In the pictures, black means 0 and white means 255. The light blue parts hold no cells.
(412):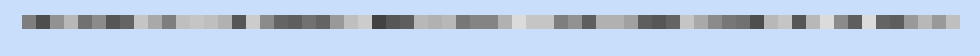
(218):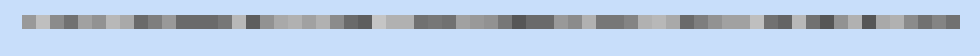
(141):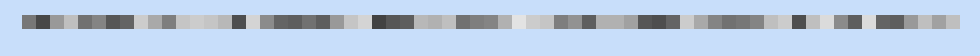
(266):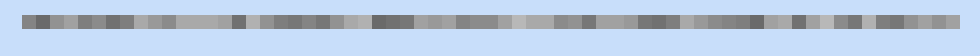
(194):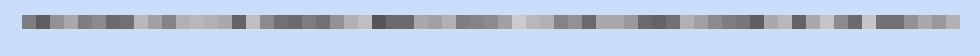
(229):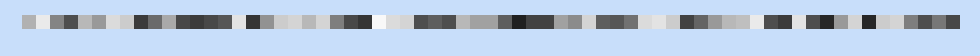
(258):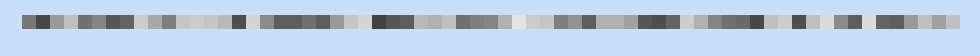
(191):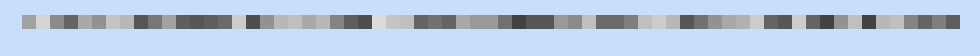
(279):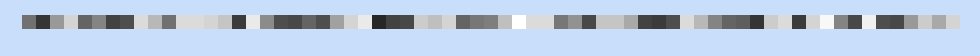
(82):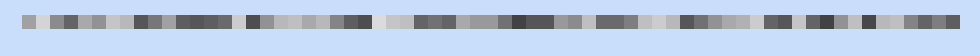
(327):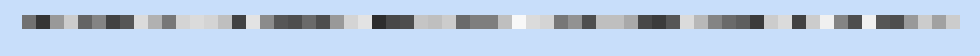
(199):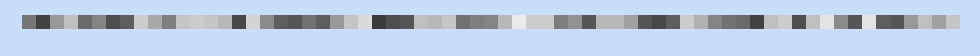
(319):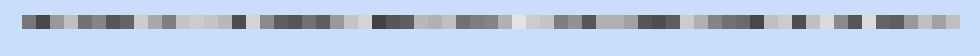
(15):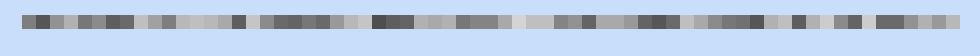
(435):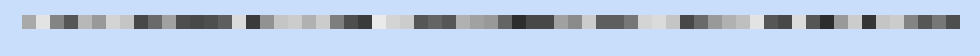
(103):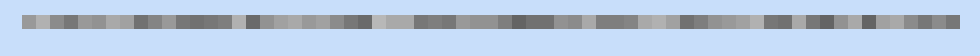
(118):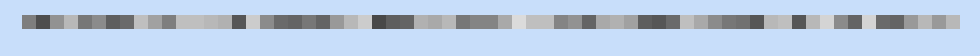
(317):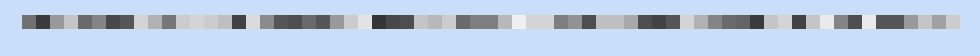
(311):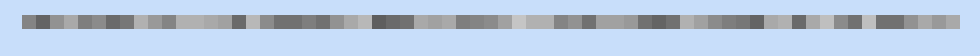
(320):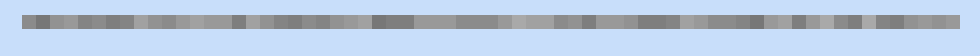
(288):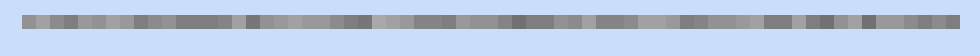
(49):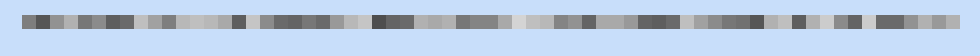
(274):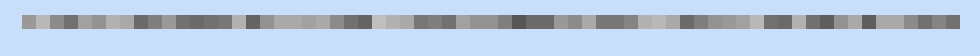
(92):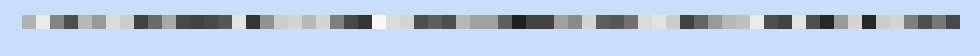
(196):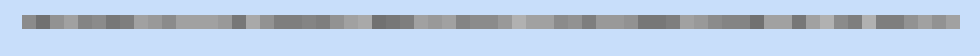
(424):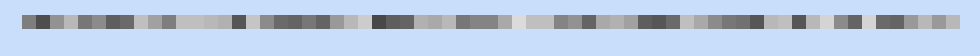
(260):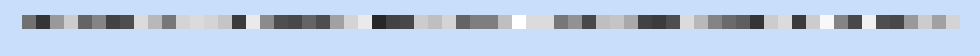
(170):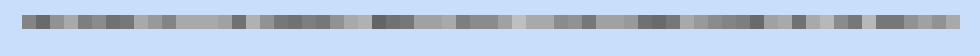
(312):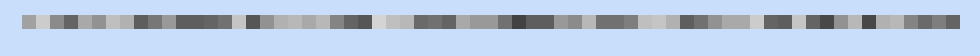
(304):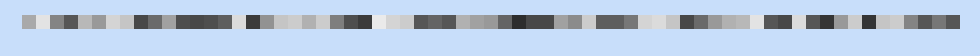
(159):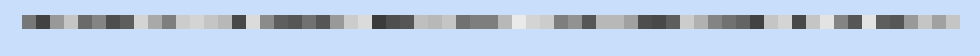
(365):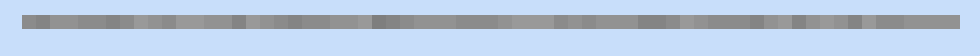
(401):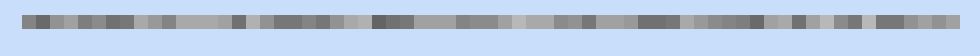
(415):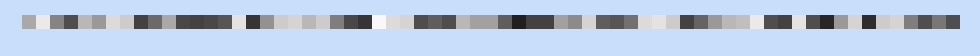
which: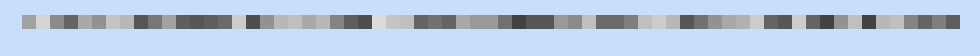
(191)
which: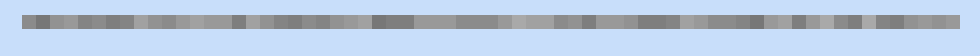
(320)
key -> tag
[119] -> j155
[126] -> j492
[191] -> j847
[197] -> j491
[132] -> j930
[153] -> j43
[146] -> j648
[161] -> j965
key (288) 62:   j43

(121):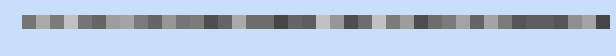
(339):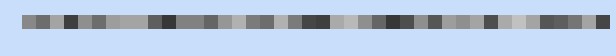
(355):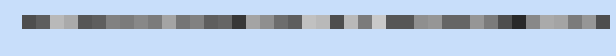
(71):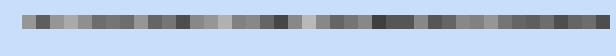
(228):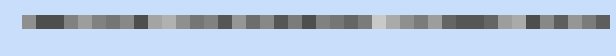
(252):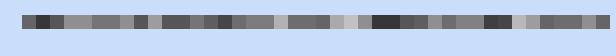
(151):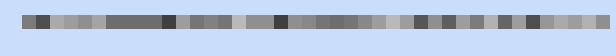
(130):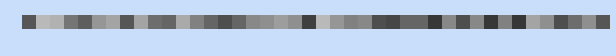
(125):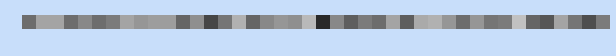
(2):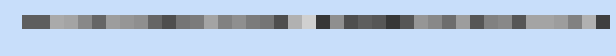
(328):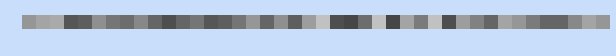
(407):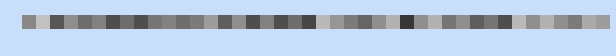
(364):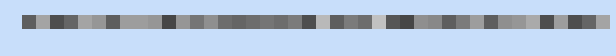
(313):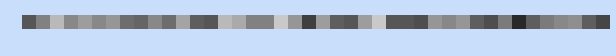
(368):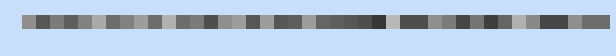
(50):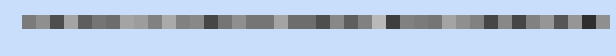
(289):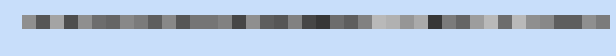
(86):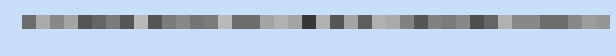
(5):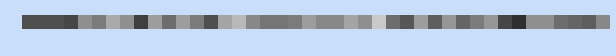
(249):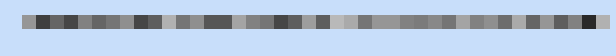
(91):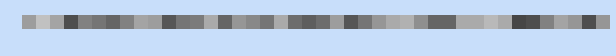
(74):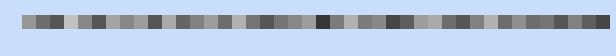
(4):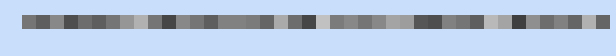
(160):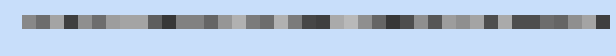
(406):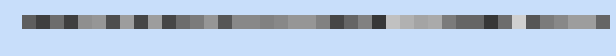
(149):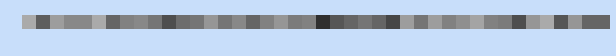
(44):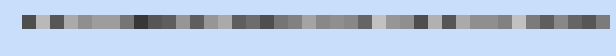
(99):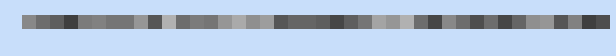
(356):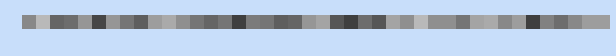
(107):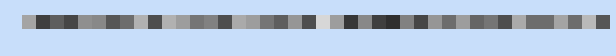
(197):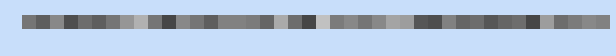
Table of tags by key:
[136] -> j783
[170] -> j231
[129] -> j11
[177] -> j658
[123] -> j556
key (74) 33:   j658
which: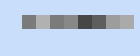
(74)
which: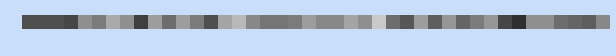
(5)
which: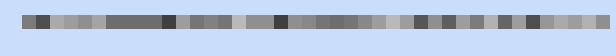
(151)
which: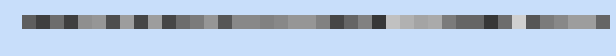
(406)

